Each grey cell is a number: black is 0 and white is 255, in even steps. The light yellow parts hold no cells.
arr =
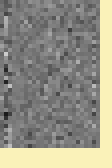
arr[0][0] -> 106
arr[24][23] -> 133
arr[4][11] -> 124
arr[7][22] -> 107
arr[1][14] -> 107
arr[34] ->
[108, 159, 155, 131, 107, 137, 96, 91, 105, 124, 119, 104, 106, 137, 81, 86, 135, 124, 116, 128, 119, 115, 133, 112, 119]
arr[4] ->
[113, 176, 120, 119, 123, 140, 121, 92, 112, 129, 102, 124, 110, 86, 151, 90, 118, 121, 118, 89, 131, 116, 109, 88, 123]
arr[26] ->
[123, 85, 96, 118, 126, 101, 99, 100, 125, 121, 133, 140, 111, 139, 133, 102, 139, 132, 116, 155, 127, 127, 114, 102, 115]
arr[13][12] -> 130
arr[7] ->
[129, 150, 116, 122, 117, 135, 135, 122, 118, 114, 111, 123, 145, 97, 113, 122, 120, 61, 111, 110, 107, 119, 107, 96, 125]
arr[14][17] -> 104
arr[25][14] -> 132
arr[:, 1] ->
[87, 92, 103, 70, 176, 174, 168, 150, 148, 119, 89, 133, 108, 204, 148, 136, 74, 39, 91, 167, 35, 138, 137, 92, 90, 93, 85, 134, 26, 49, 119, 66, 148, 94, 159, 87, 149]
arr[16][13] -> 112
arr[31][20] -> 106
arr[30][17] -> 98
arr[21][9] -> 125
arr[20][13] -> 135
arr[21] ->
[121, 138, 192, 123, 124, 127, 110, 114, 129, 125, 110, 159, 124, 124, 137, 97, 125, 72, 132, 148, 108, 118, 119, 186, 129]
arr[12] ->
[139, 108, 144, 118, 123, 92, 127, 119, 113, 127, 108, 132, 161, 118, 139, 131, 107, 124, 107, 155, 123, 123, 100, 137, 113]
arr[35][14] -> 127
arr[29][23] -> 113
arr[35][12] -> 107
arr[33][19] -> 110
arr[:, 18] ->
[136, 129, 120, 123, 118, 108, 116, 111, 135, 112, 136, 125, 107, 132, 104, 121, 134, 118, 117, 110, 116, 132, 118, 123, 129, 129, 116, 104, 114, 121, 120, 115, 113, 112, 116, 130, 113]
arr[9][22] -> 139
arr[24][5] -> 121
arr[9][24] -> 105
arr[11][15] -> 127
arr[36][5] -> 131
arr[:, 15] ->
[147, 99, 124, 130, 90, 91, 100, 122, 125, 139, 95, 127, 131, 126, 82, 104, 115, 145, 119, 120, 105, 97, 107, 142, 121, 102, 102, 114, 138, 114, 101, 117, 122, 136, 86, 150, 130]
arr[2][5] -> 117
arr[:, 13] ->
[116, 143, 129, 128, 86, 122, 128, 97, 117, 115, 124, 131, 118, 130, 110, 127, 112, 97, 118, 113, 135, 124, 121, 115, 114, 115, 139, 98, 139, 114, 125, 107, 114, 155, 137, 150, 129]
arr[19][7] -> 100
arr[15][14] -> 131
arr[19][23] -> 119

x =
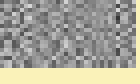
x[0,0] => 94
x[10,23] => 113
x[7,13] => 120
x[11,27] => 130
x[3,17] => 127
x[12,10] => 161
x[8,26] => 133
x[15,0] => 162
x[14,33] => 159
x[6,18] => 124
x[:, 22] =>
[131, 136, 145, 139, 144, 132, 117, 174, 132, 130, 149, 147, 148, 164, 133, 168, 168]
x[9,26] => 119
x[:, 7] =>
[125, 214, 107, 163, 212, 174, 115, 123, 190, 88, 177, 135, 203, 180, 124, 112, 102]
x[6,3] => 131
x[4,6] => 195
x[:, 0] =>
[94, 149, 96, 172, 155, 176, 94, 187, 157, 127, 97, 95, 142, 189, 128, 162, 127]
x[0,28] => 139
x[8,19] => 157
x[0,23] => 131
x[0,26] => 153
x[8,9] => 128
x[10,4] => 116
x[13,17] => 152
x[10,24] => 158
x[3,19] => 161
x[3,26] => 122
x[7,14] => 186
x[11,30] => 118
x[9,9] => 166
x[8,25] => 166
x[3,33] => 105
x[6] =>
[94, 117, 106, 131, 104, 171, 162, 115, 135, 147, 166, 133, 133, 176, 113, 140, 197, 136, 124, 187, 169, 102, 117, 153, 146, 159, 137, 150, 143, 200, 126, 125, 118, 182]
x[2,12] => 130
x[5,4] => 165
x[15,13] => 97

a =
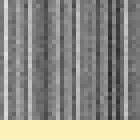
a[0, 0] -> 125
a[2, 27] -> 69
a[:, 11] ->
[77, 69, 82, 85, 83, 89, 78, 79, 83, 74, 91, 78, 80, 69, 73, 95, 93, 84, 79, 87, 78, 78, 93, 91, 97, 88, 84, 86, 75, 78]
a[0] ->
[125, 217, 112, 123, 155, 127, 111, 176, 127, 103, 106, 77, 121, 133, 170, 99, 146, 149, 88, 171, 119, 121, 112, 143, 76, 133, 134, 58, 128, 68, 104, 179, 103, 113, 118]
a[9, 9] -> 105
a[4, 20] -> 120
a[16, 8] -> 119
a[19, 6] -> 117
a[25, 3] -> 114
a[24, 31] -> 176
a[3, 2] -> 126
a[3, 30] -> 107
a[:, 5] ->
[127, 131, 140, 138, 143, 138, 127, 133, 131, 140, 144, 132, 147, 134, 136, 130, 143, 148, 114, 136, 127, 119, 144, 140, 146, 150, 142, 147, 131, 143]
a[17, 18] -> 80
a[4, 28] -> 138
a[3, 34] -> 122
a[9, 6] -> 93
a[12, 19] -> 192
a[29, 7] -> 182
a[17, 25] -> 136
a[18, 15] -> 94
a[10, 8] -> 116
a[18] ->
[119, 209, 108, 114, 169, 114, 99, 182, 117, 115, 107, 79, 108, 139, 162, 94, 135, 144, 94, 188, 124, 119, 130, 128, 90, 126, 143, 41, 135, 62, 111, 188, 93, 102, 123]
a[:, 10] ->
[106, 107, 102, 107, 107, 108, 109, 115, 107, 94, 104, 94, 117, 102, 111, 106, 104, 100, 107, 101, 115, 112, 96, 109, 108, 102, 113, 107, 102, 99]
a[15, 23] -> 134
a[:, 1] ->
[217, 223, 207, 206, 211, 207, 205, 210, 206, 223, 207, 209, 206, 226, 220, 209, 204, 212, 209, 202, 213, 203, 208, 211, 199, 208, 207, 211, 219, 212]
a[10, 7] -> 188
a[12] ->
[120, 206, 125, 105, 151, 147, 102, 199, 123, 125, 117, 80, 115, 130, 165, 109, 130, 137, 102, 192, 119, 124, 99, 133, 82, 140, 143, 64, 125, 49, 100, 190, 109, 107, 128]
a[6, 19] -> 191
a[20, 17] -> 142
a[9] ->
[121, 223, 124, 130, 155, 140, 93, 187, 124, 105, 94, 74, 122, 126, 161, 79, 141, 141, 98, 189, 124, 137, 131, 145, 90, 139, 156, 42, 125, 55, 110, 168, 106, 129, 115]
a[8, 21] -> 129
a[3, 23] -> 134
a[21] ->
[129, 203, 108, 127, 157, 119, 104, 193, 118, 123, 112, 78, 130, 133, 153, 97, 146, 145, 98, 179, 110, 113, 116, 137, 89, 132, 137, 58, 120, 76, 92, 184, 89, 109, 126]
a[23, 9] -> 106
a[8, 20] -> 128

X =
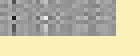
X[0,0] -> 166
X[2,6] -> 139
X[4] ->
[174, 160, 185, 27, 188, 164, 161, 138, 165, 109, 191, 234, 117, 138, 189, 142, 143, 132, 151, 181, 167, 188, 130, 134, 188, 163, 180, 165, 136]
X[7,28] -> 147
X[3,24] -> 126
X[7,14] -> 168
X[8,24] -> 147
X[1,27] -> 145
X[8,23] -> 140
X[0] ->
[166, 157, 178, 80, 175, 159, 153, 140, 166, 128, 175, 191, 135, 148, 174, 154, 148, 142, 149, 165, 158, 173, 140, 145, 177, 152, 167, 165, 143]
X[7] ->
[162, 152, 169, 89, 163, 155, 161, 149, 157, 130, 165, 197, 139, 144, 168, 146, 146, 141, 158, 167, 160, 169, 140, 138, 163, 163, 164, 156, 147]
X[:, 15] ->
[154, 149, 151, 173, 142, 172, 143, 146, 151]
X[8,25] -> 159
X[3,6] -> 166
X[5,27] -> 156
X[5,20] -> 143
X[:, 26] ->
[167, 156, 155, 157, 180, 150, 165, 164, 162]
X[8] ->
[150, 148, 168, 121, 156, 153, 167, 149, 154, 146, 153, 176, 142, 150, 154, 151, 150, 143, 159, 162, 153, 153, 141, 140, 147, 159, 162, 153, 150]
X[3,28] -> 159
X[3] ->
[135, 144, 160, 166, 143, 159, 166, 143, 150, 172, 145, 135, 149, 169, 133, 173, 158, 149, 154, 146, 149, 126, 146, 155, 126, 144, 157, 148, 159]
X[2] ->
[165, 163, 160, 137, 165, 154, 139, 151, 163, 144, 162, 158, 156, 146, 164, 151, 151, 156, 148, 154, 150, 168, 151, 154, 177, 149, 155, 165, 148]
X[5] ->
[143, 147, 162, 168, 143, 152, 152, 146, 157, 166, 141, 130, 163, 162, 138, 172, 155, 154, 154, 142, 143, 136, 146, 155, 139, 141, 150, 156, 158]
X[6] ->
[163, 150, 167, 83, 165, 155, 165, 150, 155, 126, 169, 205, 133, 144, 172, 143, 147, 139, 158, 171, 166, 173, 143, 139, 164, 166, 165, 153, 145]
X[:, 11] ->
[191, 168, 158, 135, 234, 130, 205, 197, 176]
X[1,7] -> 159
